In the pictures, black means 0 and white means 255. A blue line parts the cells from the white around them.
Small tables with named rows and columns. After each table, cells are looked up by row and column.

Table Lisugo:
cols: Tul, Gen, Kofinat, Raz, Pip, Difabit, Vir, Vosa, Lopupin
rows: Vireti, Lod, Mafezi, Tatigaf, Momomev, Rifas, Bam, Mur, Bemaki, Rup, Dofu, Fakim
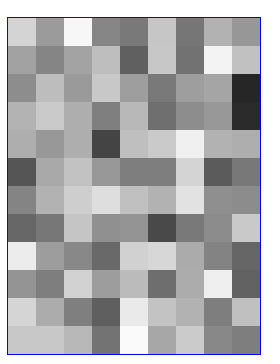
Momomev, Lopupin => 174
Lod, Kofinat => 163
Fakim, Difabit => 167
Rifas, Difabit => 126
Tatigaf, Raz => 127
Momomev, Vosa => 178
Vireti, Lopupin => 151
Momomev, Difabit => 202
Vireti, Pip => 121
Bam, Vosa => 143
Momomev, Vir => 240
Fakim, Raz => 115
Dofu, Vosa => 126
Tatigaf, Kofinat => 174
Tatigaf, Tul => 179

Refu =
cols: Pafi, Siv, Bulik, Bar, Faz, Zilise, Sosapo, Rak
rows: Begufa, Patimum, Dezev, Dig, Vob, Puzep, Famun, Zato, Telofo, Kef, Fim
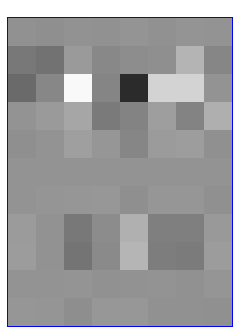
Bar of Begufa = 145
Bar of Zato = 140
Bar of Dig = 122
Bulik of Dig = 166
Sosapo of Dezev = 211
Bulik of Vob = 159
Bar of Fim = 151
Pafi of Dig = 147
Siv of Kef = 147
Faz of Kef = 146
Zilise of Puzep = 147
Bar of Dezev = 133

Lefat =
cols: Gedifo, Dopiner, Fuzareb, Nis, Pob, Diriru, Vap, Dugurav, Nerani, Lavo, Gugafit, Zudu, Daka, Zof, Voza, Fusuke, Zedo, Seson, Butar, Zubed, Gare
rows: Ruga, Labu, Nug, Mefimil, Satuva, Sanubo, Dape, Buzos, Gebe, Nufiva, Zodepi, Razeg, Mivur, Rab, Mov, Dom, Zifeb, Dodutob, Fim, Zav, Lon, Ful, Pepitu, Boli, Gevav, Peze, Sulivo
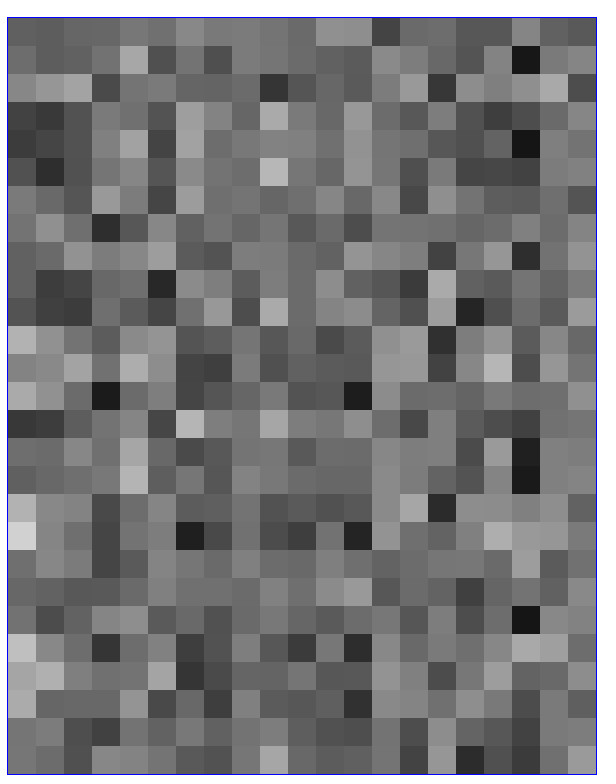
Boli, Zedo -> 119
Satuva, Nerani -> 120
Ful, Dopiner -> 76
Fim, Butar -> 153
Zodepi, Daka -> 140
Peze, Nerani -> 115
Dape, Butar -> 90
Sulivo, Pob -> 131

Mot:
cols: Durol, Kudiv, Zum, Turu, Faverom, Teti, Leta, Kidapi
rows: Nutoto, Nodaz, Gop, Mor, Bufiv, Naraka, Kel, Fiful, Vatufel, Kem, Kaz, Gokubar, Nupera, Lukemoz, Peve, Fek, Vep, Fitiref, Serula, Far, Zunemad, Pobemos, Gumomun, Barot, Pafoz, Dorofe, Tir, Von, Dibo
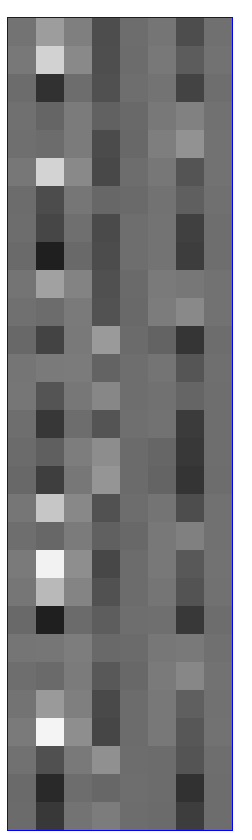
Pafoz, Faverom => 108
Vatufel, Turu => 76
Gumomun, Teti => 119
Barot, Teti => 122
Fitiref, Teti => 116
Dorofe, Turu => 70
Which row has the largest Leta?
Bufiv

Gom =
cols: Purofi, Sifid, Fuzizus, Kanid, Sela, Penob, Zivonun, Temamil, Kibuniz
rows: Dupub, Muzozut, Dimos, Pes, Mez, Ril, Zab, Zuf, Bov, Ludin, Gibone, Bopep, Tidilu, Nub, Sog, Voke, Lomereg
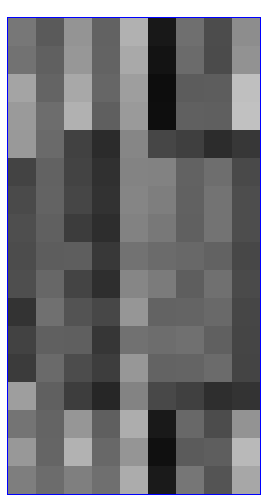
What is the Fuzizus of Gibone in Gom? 83
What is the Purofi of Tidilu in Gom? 59
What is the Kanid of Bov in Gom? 56
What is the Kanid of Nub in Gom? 38
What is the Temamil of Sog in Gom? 76
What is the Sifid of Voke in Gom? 101
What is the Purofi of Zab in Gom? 74
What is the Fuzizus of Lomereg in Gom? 127
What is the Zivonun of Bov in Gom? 104
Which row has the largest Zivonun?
Lomereg

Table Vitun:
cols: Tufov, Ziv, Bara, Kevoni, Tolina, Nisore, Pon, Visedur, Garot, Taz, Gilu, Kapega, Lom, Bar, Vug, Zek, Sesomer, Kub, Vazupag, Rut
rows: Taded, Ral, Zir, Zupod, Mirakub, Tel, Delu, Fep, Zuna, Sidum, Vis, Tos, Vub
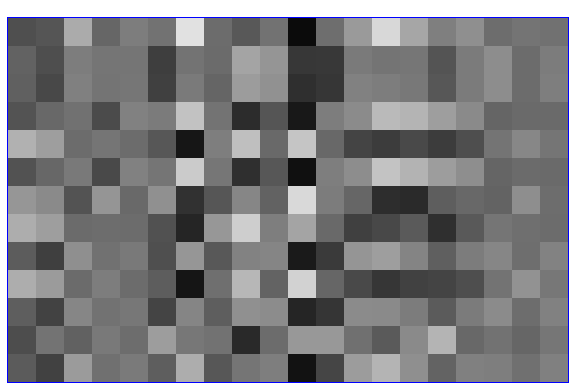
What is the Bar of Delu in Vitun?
45
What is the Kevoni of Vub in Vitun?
112
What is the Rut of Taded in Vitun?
113
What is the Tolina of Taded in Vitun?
125
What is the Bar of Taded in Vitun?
216
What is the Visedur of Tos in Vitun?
114
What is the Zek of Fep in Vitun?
47
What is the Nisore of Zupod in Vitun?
123
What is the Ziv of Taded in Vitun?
85
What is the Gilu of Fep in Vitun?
164
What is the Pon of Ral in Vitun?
115

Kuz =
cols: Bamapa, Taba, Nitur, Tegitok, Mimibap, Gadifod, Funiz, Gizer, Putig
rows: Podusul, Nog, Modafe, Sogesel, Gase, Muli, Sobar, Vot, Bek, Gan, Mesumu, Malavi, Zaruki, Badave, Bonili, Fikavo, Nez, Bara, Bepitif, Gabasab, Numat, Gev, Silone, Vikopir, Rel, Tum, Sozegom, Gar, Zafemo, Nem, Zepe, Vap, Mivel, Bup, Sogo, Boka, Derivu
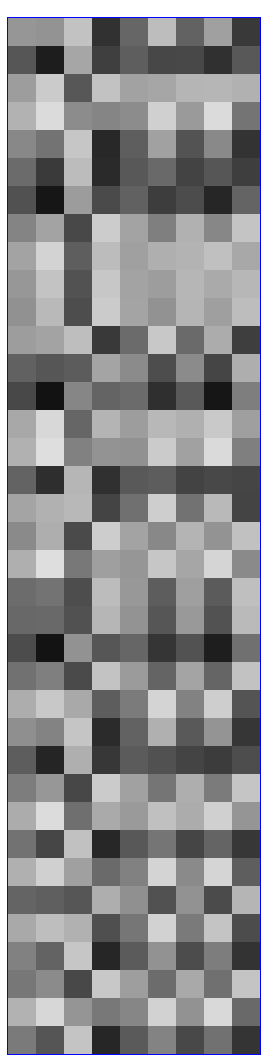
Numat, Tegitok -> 188
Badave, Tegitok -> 100
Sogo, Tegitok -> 200
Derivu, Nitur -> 196
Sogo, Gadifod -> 108
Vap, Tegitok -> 174

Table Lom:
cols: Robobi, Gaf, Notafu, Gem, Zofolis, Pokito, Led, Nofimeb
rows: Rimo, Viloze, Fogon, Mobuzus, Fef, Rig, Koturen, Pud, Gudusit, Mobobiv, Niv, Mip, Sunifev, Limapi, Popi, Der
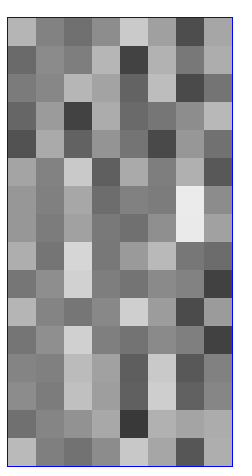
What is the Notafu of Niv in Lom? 118
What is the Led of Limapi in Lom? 97
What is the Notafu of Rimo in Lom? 112
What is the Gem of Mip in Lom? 127
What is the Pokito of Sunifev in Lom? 201
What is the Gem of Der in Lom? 140
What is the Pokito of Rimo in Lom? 160
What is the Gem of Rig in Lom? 95
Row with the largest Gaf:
Fef

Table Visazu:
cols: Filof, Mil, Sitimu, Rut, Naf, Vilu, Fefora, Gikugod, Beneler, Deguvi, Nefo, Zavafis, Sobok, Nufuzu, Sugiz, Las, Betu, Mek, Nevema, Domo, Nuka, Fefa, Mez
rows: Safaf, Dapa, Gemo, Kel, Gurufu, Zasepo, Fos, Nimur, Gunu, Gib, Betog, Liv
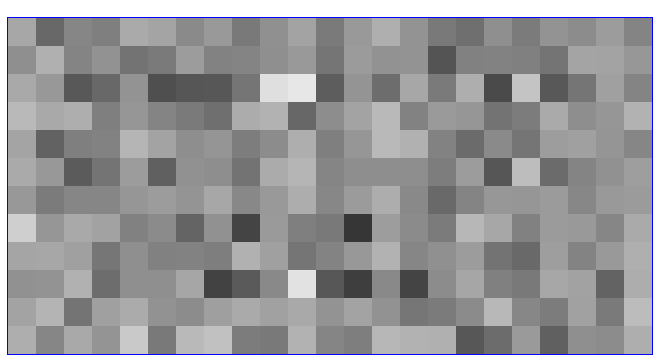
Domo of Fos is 155
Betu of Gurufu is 107
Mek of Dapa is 130
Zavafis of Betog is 147
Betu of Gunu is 156
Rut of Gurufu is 130
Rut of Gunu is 118
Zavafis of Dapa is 117
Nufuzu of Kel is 185
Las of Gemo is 122
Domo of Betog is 124
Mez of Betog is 188
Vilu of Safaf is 164
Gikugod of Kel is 111
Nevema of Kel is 124
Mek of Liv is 108
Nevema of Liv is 154

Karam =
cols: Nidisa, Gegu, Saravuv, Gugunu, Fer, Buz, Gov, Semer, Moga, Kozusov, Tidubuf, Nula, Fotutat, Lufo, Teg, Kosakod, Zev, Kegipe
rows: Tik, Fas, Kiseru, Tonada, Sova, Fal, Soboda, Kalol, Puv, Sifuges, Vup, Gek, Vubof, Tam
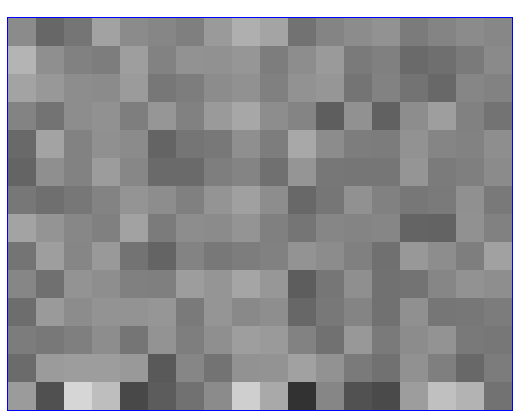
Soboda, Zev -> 144
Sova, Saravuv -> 130
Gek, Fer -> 117
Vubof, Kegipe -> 124
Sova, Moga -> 143
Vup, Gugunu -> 147
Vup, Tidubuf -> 103
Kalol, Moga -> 148
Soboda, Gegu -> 111
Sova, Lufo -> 124
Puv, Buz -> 100
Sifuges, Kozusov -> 151
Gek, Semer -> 143
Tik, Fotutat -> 140
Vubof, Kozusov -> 147
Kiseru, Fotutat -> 116
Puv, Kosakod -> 141
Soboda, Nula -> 118

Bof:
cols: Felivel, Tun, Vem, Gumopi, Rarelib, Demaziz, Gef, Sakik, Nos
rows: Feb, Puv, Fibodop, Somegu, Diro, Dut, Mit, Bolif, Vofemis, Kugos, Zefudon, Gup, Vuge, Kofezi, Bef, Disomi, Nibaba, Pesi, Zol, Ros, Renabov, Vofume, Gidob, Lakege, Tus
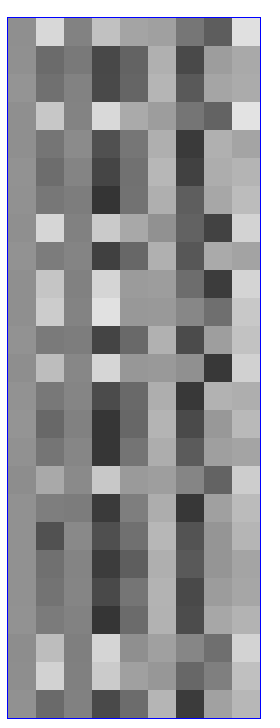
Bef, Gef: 74
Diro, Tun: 117
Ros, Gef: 89
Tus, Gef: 59
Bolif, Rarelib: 168
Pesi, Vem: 124
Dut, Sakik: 173

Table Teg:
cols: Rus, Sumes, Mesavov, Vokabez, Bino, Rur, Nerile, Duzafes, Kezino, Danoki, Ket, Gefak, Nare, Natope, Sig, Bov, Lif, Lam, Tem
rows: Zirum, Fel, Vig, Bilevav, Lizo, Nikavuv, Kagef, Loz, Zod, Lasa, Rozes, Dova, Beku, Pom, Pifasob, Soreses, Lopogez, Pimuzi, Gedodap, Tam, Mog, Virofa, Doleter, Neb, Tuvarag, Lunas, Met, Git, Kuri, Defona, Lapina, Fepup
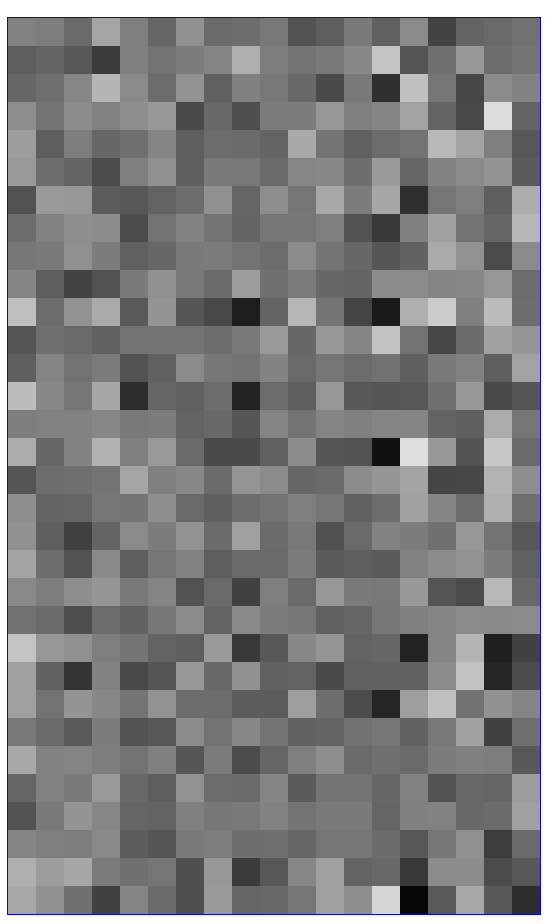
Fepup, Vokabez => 65
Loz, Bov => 161
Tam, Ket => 124
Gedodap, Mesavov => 64
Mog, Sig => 152
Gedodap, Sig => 124

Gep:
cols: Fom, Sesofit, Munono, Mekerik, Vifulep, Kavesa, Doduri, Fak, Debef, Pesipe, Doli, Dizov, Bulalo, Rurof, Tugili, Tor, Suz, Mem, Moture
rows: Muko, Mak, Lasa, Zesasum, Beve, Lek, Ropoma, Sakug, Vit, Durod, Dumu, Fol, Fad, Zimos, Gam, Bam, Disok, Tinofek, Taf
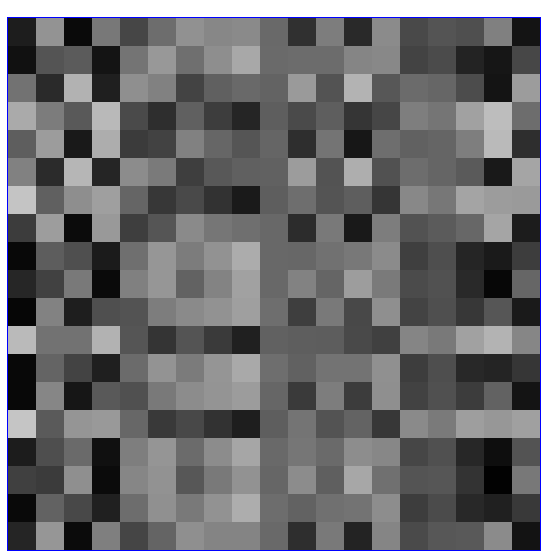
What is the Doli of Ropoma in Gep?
110
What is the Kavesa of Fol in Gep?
52
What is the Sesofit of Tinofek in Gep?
98
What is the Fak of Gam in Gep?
50
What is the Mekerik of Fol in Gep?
178
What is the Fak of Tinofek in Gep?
146
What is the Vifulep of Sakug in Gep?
62
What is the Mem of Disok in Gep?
2
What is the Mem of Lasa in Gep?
20
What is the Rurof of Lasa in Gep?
87
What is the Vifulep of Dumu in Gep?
83
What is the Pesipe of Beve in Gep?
101
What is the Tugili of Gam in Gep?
138
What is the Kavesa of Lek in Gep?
122
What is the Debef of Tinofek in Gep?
173
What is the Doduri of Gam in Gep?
72
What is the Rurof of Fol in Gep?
64
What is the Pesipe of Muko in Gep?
105

